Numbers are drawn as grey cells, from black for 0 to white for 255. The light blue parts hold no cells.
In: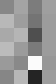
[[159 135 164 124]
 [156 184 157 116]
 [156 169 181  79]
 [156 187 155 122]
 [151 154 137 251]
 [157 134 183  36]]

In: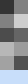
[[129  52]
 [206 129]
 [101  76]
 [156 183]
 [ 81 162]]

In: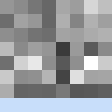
[[191 150 139 118 103 167 157 214]
 [159 109 162 151 102 175 132 177]
 [177 142 131 115 110 163 160 171]
 [138 187 138 159 149  58 154  90]
 [203 111 209 232 142  88 143 254]
 [165 201 140 144 180  68 223 163]
 [ 95 172 100 102 100 120  87  89]]

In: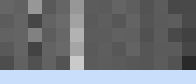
[[ 73 102  97 151  89 101 151  92  91 100  94  83  92  72]
 [ 74  92 100  70  99 107 162  90  94  87  99  85  91  93]
 [ 65  98 100 129  93 103 178  92  92  97  96  81  92  73]
 [ 70  89 100  67  99 105 165  90  94  87  99  86  91  91]
 [ 41  77  97  81  98  83 202  91  93  91  88  86  92  83]]

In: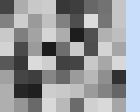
[[197  68 173 200 204  55  62 103 114]
 [197 129 205 154 192 129  78 220 117]
 [190 201 127 163 213 173  29  80 177]
 [165 211  74 155  28 110 202  78 212]
 [216  88  55 219 206  65  68 200 167]
 [ 48 161  69  62 134 104 155 183 143]
 [101 175  38  31 205 201 191 155 131]
 [166 175 149 105 217 185 107 208 217]]

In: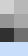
[[184 209]
 [168 149]
 [111  48]]
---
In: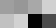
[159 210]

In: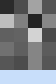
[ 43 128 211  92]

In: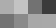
[173 138]

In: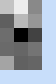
[195 185  66]

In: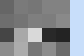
[102 116 217 140]

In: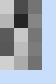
[204  37 118]

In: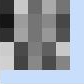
[ 47 156 117  96 132]
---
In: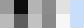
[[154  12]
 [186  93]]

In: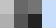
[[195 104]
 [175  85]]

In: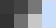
[[ 56  68]
 [ 50 113]]

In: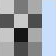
[[203 120]
 [ 82 202]]

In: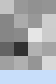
[[196 152]
 [134 171]]

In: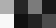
[[175  38]
 [248  17]]

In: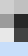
[[207 192]
 [155  40]]
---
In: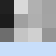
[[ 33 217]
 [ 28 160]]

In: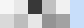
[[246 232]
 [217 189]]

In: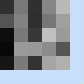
[[ 48 121]
 [ 84 129]]

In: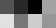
[[ 83  40]
 [225 118]]

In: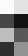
[[251 227]
 [ 70  19]]

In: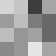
[[213 198]
 [156 190]]
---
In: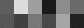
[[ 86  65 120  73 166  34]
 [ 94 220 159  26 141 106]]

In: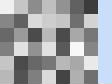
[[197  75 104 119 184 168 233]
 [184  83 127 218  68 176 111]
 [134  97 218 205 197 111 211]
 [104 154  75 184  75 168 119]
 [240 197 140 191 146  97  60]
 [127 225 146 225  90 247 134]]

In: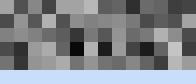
[[ 75  47 155 171 100   9 177  28 155  68  28 100 196  62]
 [115  54 148 155 171 115 148 115 107 135 100  62 183 155]
 [163  81 135  68 163 163 183  93 100  47 107 100  62  68]
 [129 141 129 107  93  54 121  87 148 107 121 177 141  75]
 [ 75 148  87 177  81 141 129 135 141 121  75  93  81 163]]

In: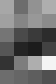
[[ 86  36  28  66]
 [117  74  58  44]
 [109 102  94  80]
 [167 109 146 174]
 [ 51 125 174 244]
 [160 133 152 139]]

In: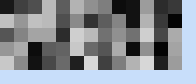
[[ 24  64  79 186  93 179 144 126  12  18 156  44  57]
 [ 85 132 164 164  44 207 186 113 144 113 207  72 171]
 [200 138  18  72 106  31 215  64 126 179 215  31 156]
 [192 150 192 186  79 138  50  93 132  18 179  57   4]
 [150 171  12  93  99 200 106  85 171  12 144   4 164]]

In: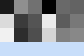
[[241  45  78 213 128 136]
 [219  59  84 235  92 120]
 [ 26 143 113   1 105  99]]

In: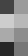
[[ 39 119]
 [170 141]
 [ 68 155]
 [205 184]]
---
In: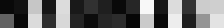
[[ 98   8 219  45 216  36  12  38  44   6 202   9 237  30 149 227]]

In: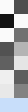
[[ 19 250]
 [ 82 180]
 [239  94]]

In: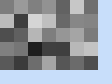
[[187  62 213 191 104 135 132]
 [128 118  30  64  63 184 195]]

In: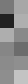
[[ 33 175]
 [134 108]
 [142 195]]

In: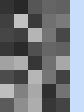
[[ 64 193  58 112 122]
 [ 55  42  80 102  97]
 [ 76  62 182 117  66]
 [ 91 142 173  55  68]]

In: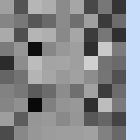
[[133 120  87 105 139 111 159  59 108]
 [123 149  13 135 152 159  46 202 123]
 [101 115 180 166 153 161 141 117  81]
 [133 144   9 128 148 152  46 189 122]
 [ 75 136 151 156 158 158 161 129 104]]
